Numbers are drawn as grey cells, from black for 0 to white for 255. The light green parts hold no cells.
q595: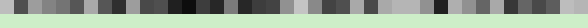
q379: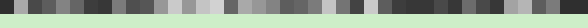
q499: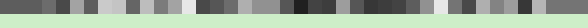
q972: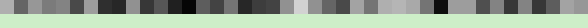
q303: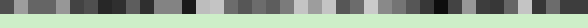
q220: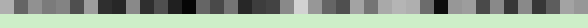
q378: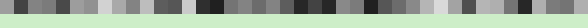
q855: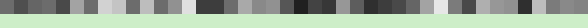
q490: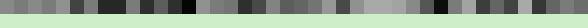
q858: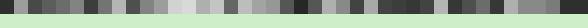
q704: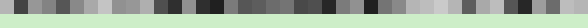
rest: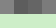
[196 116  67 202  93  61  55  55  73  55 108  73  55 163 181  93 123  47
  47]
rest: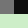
[157 157  79 131  55 131  55  93 163 151]

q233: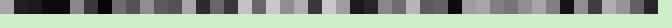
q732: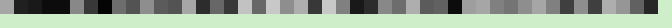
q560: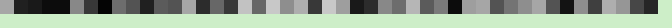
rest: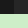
[136 109 182  91  97  12 158 166 128 116 142 166 128  19 142  63 174 150
  97  38]
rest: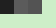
[166  44 103  56 194 103 200 142 174  56 200 158  25  44 136 109 182  91
 122  12 158 166  83 116 142 166  83  19 142  63 174 150  71  38]
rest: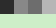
[ 91 122  12 158 166  83 116 142 166  83  19 142  63 174 150  71  38]

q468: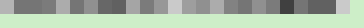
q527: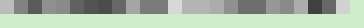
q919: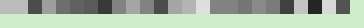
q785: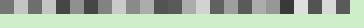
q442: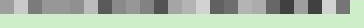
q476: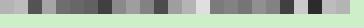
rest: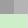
[223 123 130 117 144 130  64 202  43 188 180]
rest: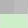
[ 83 165 110 103  97  64 138 158 130  76 158 180 223 123 130 117 144 130
  64 202  43 188 180]
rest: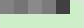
[196  37 216  83]
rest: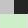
[216  83]

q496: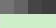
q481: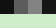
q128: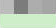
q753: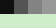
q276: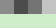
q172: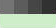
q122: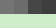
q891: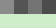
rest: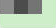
[195]
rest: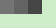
[62]
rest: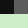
[131  22]
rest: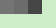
[62]
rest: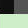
[131 152]
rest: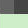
[62]
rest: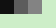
[22]

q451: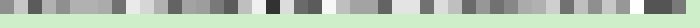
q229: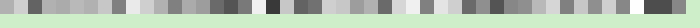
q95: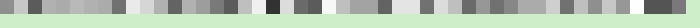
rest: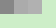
[207 113 191 143 199 151 254  84  84 121]
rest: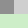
[135 254  77  77 135]
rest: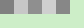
[254  77  77 135]
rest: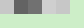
[157 177 106 214 240 128 228 207 106 143  84 135 143 185 214 128 199 143
 207 135 254  77  77 135]
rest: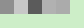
[185 177 171 113 234 214 177  99 177 157 121  91 191 240  50 220 106  91
 247 191 163 163  99 228 228 113 220 191 106 151 113 135 171 171 207 113
 191 143 199 151 254  84  84 121]
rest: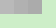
[113 234 214 177  99 177 157 121  91 191 240  50 220 106  91 247 191 163
 163  99 228 228 113 220 191 106 151 113 135 171 171 207 113 191 143 199
 151 254  84  84 121]
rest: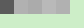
[171 113 234 214 177  99 177 157 121  91 191 240  50 220 106  91 247 191
 163 163  99 228 228 113 220 191 106 151 113 135 171 171 207 113 191 143
 199 151 254  84  84 121]

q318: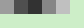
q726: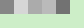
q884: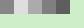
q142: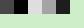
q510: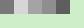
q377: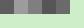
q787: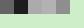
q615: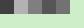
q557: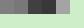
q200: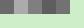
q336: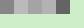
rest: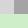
[142  94]
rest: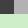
[127  86 114]
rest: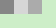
[186 114]
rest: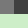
[ 56 164]
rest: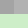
[100]
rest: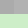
[142]
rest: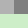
[ 86 114]

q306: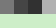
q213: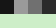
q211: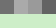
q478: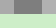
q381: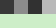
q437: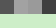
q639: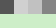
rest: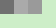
[99]
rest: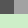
[154  63]
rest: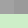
[63]

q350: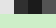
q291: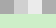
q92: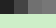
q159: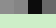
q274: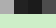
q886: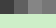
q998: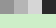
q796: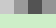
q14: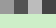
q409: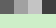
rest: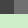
[119]
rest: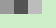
[68]

